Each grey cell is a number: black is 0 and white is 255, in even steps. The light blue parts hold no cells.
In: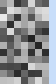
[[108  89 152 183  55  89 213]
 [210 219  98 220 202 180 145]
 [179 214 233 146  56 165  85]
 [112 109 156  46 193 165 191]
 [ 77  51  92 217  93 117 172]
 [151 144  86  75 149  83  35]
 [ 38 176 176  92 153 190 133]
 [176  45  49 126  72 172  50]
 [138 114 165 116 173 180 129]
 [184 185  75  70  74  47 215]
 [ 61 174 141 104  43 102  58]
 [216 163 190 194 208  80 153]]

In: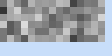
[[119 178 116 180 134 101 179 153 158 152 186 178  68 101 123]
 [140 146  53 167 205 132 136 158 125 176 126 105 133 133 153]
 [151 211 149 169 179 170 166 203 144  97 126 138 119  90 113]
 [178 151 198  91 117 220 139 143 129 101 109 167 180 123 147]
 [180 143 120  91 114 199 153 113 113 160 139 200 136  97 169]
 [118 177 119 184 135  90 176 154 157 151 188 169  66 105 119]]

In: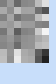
[[188 223 127 156 105 136 140]
 [113  83 170 143 192 163 164]
 [189 220 129 165 114 134 134]
 [133 128 159 153 175 155 155]
 [201 244 119 160  93 131 136]
 [169 183 139 150 126 144 148]
 [184 191 134 143 108 146 148]
 [ 95  54 186 149 223 170 162]
 [ 85  32 190 144 233 174 169]]

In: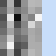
[[184 181  80 175  51 146]
 [174 159 109 164 115 137]
 [131 245  81 230  14 151]
 [215 167  97 186  75 133]
 [169 160 110 162 115 140]
 [172 163 136 202 104 117]
 [173 172 145 242  80  94]
 [184 173  90 173  64 142]]

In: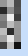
[[186  76 150]
 [143  81  41]
 [238  61 131]
 [188 152 117]
 [ 43 149 189]
 [232 145 160]
 [193  18  67]]

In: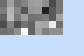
[[ 74 118 110 159 115 130 156 160 142]
 [ 90 119 125 180 135  85 151 153  32]
 [ 89 162  98 184 124 157 113 118 124]
 [235 111  76 132  81 116 101 170 165]
 [144 143 111 117 144 250 100 163 128]]

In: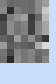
[[138 157 126 103 109 110 105]
 [135 200 138  44 124 111 107]
 [105 183  58 127 146 161  58]
 [131 163  79 141 117 130  64]
 [132 164  78 141 116 128  63]
 [ 95  56  98  84 155 106 141]
 [171 216 155  93 103  97  89]
 [107 116 117  74 133 117 132]
 [ 99 131 111  39 141 118 130]]
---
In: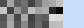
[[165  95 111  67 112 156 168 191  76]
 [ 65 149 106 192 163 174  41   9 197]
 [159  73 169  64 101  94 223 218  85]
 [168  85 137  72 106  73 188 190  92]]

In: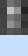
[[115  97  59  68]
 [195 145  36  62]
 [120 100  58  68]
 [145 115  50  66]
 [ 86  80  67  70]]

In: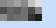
[[145 160 139 194 222 136]
 [101  92 113  75 132  76]
 [104 111 113  52  30 139]]

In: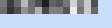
[[ 61 106 185 108  79  30  98  85 117 211 132 200  79 120]
 [ 50  78 144 113 175  73 128 126  87 236 117 201 104 109]]

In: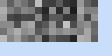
[[ 95 134 113  84 189  68  62  91  51  44 152  98  74 147]
 [128 103 133 123  73  38 144  42 128  29 167 127 129 173]
 [ 72  62  73  70 137  52  91  89  56  56 144  71 146 161]
 [140  78 151 167  73  88 145  76 194  76 132 144 102 138]
 [150 174 141 152  89 112 153 135 150 136 123 166 108 114]
 [135 160 118  99 135  50 100  75  72  35 175 167  96 185]]

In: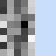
[[160  88 116 211  65]
 [165  96 138 204  55]
 [176 149 100 115 163]
 [130 120   6 169 225]
 [154 155  63 128  61]
 [124  75  68 245 221]
 [169  93 128 202  51]
 [194  74 142 193 169]]

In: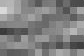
[[181 161 133 114  88 120 124  84 108  77  75 177]
 [187 163 136 135 149 158 142 110  83 126 165 216]
 [150 131 145 162 142 105 110 112 116  93 119 170]
 [134 135 135 118 110 106 127 139 128 148 170 128]
 [ 73  88  80 112 104 131 135 140 161 182 154  60]
 [125 104 156 125 152 154 125 114 149 106 106 143]
 [143 152 149 138 117  93 106  80 104  71  62 129]
 [ 92  95 101 120 159 113 144 169 158 123 151 108]]
